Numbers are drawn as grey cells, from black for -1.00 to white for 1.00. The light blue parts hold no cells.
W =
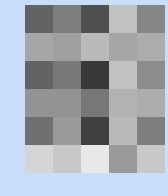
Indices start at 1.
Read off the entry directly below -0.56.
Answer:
-0.07
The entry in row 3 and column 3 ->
-0.56
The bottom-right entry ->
0.57
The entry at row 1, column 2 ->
-0.01
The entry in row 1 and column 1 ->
-0.22
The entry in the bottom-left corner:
0.67
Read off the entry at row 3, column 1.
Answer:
-0.22
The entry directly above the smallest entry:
0.46
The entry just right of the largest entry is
0.20

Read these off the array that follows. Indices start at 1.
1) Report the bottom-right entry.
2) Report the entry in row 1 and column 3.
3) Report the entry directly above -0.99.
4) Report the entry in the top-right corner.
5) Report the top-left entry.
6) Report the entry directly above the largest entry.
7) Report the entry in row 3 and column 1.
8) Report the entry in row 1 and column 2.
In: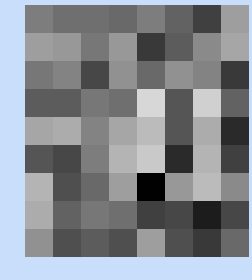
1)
-0.18
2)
-0.13
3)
0.58
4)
0.24
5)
-0.02
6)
-0.18
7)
-0.07
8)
-0.13

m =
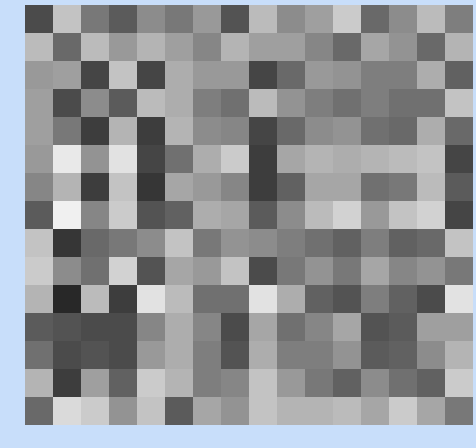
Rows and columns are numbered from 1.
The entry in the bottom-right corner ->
-0.06
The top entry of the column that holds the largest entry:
0.53
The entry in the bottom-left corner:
-0.18
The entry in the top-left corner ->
-0.41
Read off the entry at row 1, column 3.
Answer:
-0.06
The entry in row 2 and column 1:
0.47
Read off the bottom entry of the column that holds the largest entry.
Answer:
0.71
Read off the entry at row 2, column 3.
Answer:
0.47
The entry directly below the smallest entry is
-0.35
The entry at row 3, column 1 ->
0.20
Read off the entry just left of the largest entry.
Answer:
-0.29
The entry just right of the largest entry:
0.05
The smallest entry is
-0.69
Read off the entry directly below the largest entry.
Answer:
-0.58
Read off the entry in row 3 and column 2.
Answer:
0.25
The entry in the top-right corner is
-0.01
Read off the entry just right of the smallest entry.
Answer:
0.47
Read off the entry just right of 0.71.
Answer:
0.59
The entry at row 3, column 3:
-0.46

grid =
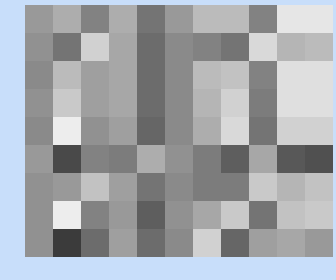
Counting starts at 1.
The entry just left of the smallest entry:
0.14
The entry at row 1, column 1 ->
0.20
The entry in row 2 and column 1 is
0.14
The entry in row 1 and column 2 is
0.36
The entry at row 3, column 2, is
0.47
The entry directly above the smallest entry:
0.86
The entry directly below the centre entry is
0.14
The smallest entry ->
-0.54
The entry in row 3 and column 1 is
0.08
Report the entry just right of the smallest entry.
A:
-0.15
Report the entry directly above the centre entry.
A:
0.08
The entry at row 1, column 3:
0.02
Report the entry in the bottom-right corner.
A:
0.20
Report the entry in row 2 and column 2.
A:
-0.09
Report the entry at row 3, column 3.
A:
0.25
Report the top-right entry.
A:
0.80

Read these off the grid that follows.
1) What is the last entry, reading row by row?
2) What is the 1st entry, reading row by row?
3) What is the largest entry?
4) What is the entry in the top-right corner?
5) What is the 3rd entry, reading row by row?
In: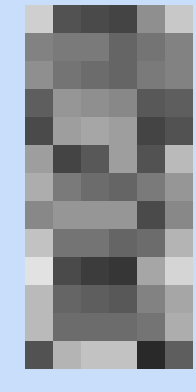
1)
-0.26
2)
0.62
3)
0.77
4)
0.57
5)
-0.42

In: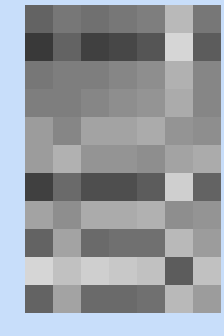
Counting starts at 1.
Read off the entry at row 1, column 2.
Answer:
-0.07
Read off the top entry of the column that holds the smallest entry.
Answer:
-0.22
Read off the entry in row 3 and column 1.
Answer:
-0.07
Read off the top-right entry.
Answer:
-0.07
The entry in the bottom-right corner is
0.22
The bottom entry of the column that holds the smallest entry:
-0.22
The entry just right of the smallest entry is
-0.22
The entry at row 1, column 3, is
-0.12
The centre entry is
0.16
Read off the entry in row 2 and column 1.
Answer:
-0.55

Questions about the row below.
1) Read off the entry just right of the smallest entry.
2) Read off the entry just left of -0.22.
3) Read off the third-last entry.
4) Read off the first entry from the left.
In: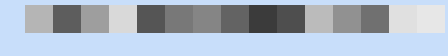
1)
-0.39
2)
0.04
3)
-0.12
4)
0.42

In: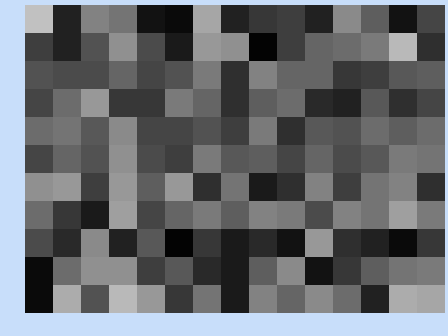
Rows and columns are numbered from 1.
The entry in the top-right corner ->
-0.46
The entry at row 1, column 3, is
0.02
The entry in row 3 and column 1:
-0.36
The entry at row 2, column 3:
-0.36
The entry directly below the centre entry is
-0.09
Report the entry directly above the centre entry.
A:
-0.51
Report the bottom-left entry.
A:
-0.92
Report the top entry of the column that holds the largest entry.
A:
0.51
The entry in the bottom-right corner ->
0.30
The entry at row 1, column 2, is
-0.74
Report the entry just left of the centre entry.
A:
-0.04
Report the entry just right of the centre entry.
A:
-0.26
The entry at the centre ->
-0.31
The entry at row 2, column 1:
-0.51

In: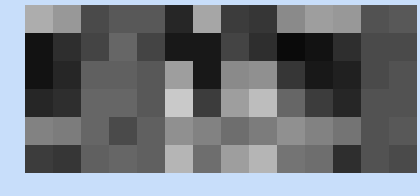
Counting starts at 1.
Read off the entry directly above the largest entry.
0.24
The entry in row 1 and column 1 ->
0.36
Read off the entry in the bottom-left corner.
-0.53
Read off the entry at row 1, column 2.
0.19
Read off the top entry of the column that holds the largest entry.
-0.70
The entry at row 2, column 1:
-0.86
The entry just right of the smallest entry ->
-0.86
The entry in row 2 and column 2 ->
-0.64
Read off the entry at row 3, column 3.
-0.25
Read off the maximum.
0.58
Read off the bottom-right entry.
-0.42
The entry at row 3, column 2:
-0.70
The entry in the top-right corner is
-0.31
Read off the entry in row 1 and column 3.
-0.42
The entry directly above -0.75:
-0.64
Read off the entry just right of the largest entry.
-0.53
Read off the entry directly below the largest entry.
0.13
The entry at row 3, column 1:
-0.86
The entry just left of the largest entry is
-0.31
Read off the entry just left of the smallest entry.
-0.64
